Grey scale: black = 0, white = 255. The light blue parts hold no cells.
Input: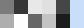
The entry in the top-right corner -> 70
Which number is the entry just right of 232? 224
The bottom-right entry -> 28

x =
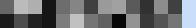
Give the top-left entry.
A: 103
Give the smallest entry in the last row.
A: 8
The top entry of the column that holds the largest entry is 133
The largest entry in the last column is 117
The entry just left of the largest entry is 125
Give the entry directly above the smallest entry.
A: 161
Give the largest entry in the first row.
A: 187
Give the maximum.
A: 193

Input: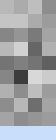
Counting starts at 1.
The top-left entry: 184
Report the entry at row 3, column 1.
134
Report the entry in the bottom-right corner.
156
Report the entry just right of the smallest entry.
216
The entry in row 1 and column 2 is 171
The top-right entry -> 141
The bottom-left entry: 164
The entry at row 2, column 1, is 196
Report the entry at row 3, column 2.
149
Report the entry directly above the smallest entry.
128
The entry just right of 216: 203

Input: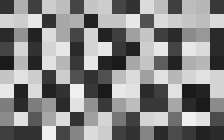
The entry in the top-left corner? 50
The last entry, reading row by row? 42
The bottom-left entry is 63
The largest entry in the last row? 239
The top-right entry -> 56
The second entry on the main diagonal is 205
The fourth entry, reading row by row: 205
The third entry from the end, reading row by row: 56
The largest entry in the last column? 219
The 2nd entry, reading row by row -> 175
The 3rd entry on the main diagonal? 34
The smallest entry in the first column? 26
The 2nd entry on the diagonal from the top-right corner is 189
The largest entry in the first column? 231
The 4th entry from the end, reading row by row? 75
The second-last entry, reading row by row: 34
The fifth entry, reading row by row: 189

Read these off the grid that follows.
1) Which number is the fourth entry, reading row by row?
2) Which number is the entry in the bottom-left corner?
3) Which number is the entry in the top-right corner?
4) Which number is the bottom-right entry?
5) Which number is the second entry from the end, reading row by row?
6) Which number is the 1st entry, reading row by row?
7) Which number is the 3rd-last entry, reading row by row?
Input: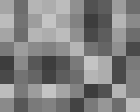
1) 173
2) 138
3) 109
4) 188
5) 109
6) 165
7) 151

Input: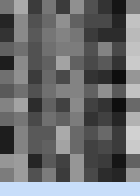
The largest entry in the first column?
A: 150
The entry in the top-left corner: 118
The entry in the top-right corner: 124
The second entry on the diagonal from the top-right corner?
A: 37
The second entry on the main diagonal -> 138
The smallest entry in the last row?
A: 37
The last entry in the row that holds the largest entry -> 209
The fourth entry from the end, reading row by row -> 73
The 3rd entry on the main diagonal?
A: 89
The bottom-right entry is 150
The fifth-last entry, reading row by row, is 150
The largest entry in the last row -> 156
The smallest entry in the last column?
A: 97
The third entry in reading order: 59
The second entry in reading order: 170

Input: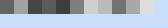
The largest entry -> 222
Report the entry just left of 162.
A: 99

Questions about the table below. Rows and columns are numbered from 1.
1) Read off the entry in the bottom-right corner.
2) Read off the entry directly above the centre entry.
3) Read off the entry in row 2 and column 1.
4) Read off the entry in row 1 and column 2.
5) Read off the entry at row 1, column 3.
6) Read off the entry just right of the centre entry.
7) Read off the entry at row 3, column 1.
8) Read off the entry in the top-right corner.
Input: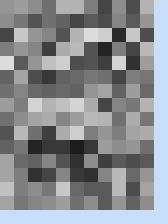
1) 141
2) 98
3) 141
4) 157
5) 141
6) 172
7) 69
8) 179

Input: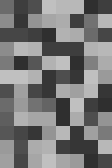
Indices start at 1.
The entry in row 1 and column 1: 107
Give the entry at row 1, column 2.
62
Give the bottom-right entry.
70
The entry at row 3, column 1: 70
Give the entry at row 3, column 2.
70
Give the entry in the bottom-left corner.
160
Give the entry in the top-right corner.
62
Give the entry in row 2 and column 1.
140
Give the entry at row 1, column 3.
78
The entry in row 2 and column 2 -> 54
